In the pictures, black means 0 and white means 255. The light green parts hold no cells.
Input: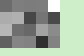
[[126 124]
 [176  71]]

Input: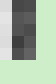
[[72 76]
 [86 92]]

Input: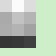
[[251 221]
 [194 180]]

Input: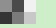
[[ 74 241]
 [123 200]]

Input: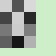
[[ 83 217]
 [207  41]]

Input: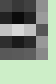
[[56 65]
 [11 34]]

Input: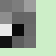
[[125 157]
 [101 103]]

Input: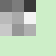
[[124  57]
 [170 243]]

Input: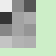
[[139  85]
 [162 172]]
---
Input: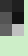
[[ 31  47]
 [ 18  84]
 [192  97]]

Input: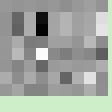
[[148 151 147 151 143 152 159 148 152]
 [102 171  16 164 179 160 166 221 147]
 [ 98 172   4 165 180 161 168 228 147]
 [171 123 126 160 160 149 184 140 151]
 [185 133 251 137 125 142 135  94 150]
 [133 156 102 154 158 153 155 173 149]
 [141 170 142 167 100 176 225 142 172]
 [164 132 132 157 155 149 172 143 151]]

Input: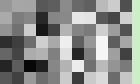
[[166 165  88  94 139 105  96 186 204  79 151]
 [125 134  40 134 137 230 227  88  70 207 170]
 [113 205  23  67 180 132 122 206 157  82 147]
 [ 63 109 207 169 238  96 151 245  94 166  46]
 [ 68 172 178 128 224  37 126 245 159  65 102]
 [ 93   7  31 135 179 236 113 186 148 122  36]
 [ 65 153 108 127 203  59 202 218 107 198  88]]

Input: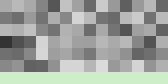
[[185 169 132  86 194 161 106 203 153  95 153 183 103 170]
 [110 154 115 173 135 212 186 116 106 185 202 113 185 122]
 [176 192 136 115 178 168 108 169 116  84 160 169  98 183]
 [ 80  98 212 165 181 160 159 183 170 184 134  83 175  51]
 [107 136 214 158 166 144 120 170 164 145 101 111 138 112]
 [147  98 101 145 213 213 182 219 153 172 212 148 176 136]]

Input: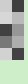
[[ 63 206]
 [186 215]
 [150  65]
 [173 120]
 [ 66 210]]

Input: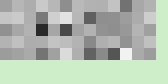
[[182 173 201 183 142 185 178 177 195 114 168 178 160]
 [202 175 121 207 226 183  96 143 144 157 172 205 197]
 [167 178  41 166  73 163 178 146 143 152 180 160 145]
 [192 173 174 195 189 179 137 175 182 146 173 192 179]
 [162 170 116 161 219 175  98 138  85 242 170 156 156]]

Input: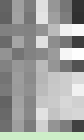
[[159 126 223 150 118  51 100]
 [162 118 228 159 125  48  97]
 [132 130 146 187 240 249 129]
 [165 132 224 141 117  61 106]
 [116 130 136 155 246 254 147]
 [151 144 186 149 117  82 130]
 [157 139 182 198 205 218 116]
 [155 144 187 200 205 241 122]
 [162 134 198 202 215 208  99]
 [166 136 226 195 210 214 105]
 [159 124 208 148 125  65 110]]
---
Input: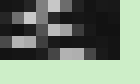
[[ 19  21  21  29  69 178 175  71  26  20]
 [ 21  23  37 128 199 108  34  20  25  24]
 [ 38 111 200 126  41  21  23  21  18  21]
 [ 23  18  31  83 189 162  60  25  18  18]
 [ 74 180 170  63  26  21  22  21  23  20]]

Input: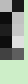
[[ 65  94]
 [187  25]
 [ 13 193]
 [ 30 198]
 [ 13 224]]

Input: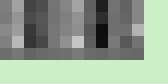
[[109 119 100 106 109 112 122 107 103 111 105 103]
 [127 162  68  78 116 133 163  96  30 114  98 134]
 [123 148  75  86 115 128 146  99  45 111 101 134]
 [137 157  57  84 118 132 143  87  14 112 111 179]
 [128 184  54  72 119 144 197  94  15 121  88 115]]

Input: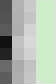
[[ 93 174 198]
 [ 79 178 202]
 [ 83 177 196]
 [ 90 175 211]
 [ 17 193 216]
 [ 35 188 209]
 [106 171 193]]

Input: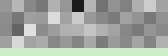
[[159 216 163 171 135 152 132 168 123 154 137 164 131 176]
 [150 182 136 119 177 150  27 180 114 146 129 175 204 162]
 [142 119 159 155 219 162 203 152 136 122 162 147 120 145]
 [139 100 224 140 157 176 178 196 177 163 135 122 148 137]]

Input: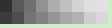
[[ 59  78 116 130 150 168 177 207 216]
 [ 48  89 112 146 173 192 212 223 226]]

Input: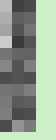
[[ 76 147 122]
 [187  65  74]
 [174  96 101]
 [163  83 115]
 [203  60  85]
 [116 100  99]
 [134  84 126]
 [ 77  84  79]
 [116 111 126]
 [121  90  95]
 [126  74  78]]

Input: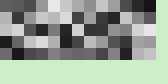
[[107  24  73  84 128 109 102 106  70 130  33 179 194]
 [ 94  90  77 151 232 200 171 143 197 158  76  40  21]
 [181  57 150 199 186 217  68 159  59  37 197 137  90]
 [193 211  84  38 122  37 209  53  55 145 129 212 230]
 [ 28 101 194 218 176  31  69 188 155  83  55 162 154]]

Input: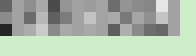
[[ 37 162 172 202 138 169 162 169 162  94 174 138 110 103 162]
 [ 99 162 142 168  75 149 162 156 163 108 148 139 134 230 162]
 [139 162 107 184  96 124 162 195 163 170 121 165 144 196 162]]
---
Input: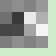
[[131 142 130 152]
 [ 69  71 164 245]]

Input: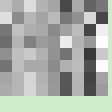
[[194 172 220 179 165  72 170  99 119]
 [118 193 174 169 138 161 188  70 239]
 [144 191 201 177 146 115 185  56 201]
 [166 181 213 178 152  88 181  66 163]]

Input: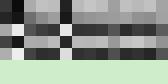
[[ 56  12 171 193 189  33 186 197 189 159 192 185 193 164]
 [167 234  83  62  53 230  51  53  57  85  44  60  52  93]
 [174 238  67  46  49 221  49  55  44  79  42  49  38  84]]

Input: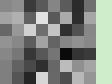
[[136 143  58  89 133  91  43 111]
 [103 152 209 110 196  48  81 135]
 [135 119  55  87 117  10  51  58]
 [127  85  37 213 104  77 184 149]]

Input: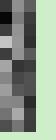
[[ 56 143  95]
 [ 62 147  54]
 [ 61 146  90]
 [134  72  81]
 [135 133  43]
 [ 78 117  60]]

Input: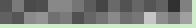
[[ 83 122  74  78 136 136 117  92  69 105  82 102  85  98  49 128]]
